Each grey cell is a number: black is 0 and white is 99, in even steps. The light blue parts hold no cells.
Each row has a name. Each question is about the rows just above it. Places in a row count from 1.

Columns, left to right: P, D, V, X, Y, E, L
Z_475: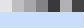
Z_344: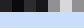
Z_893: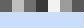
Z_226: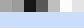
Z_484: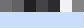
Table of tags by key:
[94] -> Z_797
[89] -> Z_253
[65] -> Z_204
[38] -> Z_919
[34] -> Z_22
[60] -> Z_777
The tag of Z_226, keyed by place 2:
Z_777
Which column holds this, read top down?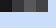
X
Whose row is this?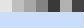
Z_475
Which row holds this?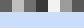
Z_893

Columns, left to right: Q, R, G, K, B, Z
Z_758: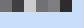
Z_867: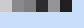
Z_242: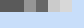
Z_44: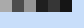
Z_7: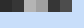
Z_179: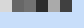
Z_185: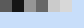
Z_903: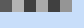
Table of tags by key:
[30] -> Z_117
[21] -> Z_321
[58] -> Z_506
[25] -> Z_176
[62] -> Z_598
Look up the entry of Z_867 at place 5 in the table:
Z_506
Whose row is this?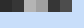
Z_7

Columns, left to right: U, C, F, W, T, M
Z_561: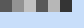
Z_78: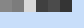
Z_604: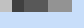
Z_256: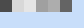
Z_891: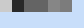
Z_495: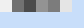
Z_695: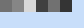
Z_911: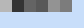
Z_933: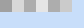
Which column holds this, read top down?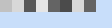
F
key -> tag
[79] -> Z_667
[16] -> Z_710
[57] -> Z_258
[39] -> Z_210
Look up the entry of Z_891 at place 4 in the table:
Z_210

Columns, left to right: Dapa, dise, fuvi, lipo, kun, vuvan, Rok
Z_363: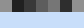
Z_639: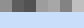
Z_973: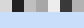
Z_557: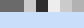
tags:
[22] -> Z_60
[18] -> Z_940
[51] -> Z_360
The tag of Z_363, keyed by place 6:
Z_940
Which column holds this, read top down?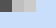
fuvi
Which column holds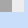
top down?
kun
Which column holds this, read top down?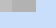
Rok
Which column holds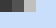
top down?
fuvi
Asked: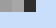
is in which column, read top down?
lipo
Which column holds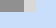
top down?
Dapa

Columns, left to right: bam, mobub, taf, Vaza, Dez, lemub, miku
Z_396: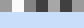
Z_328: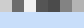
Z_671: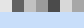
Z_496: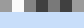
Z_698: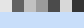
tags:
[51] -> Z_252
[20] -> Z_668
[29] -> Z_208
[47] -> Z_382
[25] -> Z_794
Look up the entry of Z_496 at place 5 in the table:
Z_382
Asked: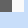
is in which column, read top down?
mobub
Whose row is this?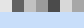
Z_671
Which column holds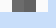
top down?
mobub
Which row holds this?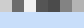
Z_328

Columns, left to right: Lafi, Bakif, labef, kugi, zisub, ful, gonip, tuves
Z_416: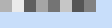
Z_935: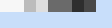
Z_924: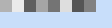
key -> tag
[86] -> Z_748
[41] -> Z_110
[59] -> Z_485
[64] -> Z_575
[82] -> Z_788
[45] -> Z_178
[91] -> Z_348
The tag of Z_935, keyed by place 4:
Z_748
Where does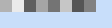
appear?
Z_416
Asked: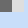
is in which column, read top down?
ful

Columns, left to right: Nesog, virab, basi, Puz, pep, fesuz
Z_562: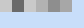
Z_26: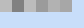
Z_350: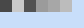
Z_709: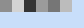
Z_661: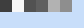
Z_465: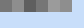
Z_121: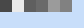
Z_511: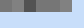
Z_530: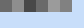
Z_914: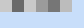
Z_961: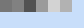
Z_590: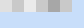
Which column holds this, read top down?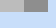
fesuz
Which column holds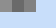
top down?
virab

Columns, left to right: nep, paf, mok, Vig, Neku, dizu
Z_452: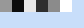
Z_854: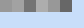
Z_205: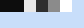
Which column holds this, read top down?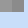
Neku
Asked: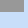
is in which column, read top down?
nep

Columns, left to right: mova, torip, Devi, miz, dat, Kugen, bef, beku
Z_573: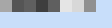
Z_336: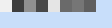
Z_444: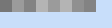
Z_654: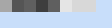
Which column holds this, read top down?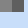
Devi
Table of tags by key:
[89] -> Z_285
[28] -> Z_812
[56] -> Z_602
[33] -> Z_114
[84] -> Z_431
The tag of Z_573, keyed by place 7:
Z_431
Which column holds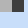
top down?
miz
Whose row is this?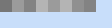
Z_444

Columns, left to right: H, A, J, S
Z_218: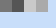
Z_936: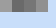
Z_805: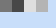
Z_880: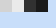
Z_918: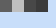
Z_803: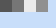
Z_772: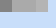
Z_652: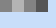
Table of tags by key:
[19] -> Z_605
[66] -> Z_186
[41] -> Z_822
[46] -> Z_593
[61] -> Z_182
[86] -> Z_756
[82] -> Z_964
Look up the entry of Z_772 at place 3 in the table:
Z_186
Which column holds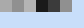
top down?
S

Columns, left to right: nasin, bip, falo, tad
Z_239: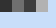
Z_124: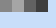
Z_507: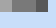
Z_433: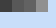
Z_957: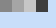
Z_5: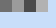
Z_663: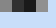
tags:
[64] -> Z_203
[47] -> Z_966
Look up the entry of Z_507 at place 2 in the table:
Z_966
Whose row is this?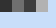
Z_239
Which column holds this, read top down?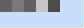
falo
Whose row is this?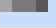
Z_507
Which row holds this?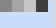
Z_957
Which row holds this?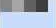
Z_124

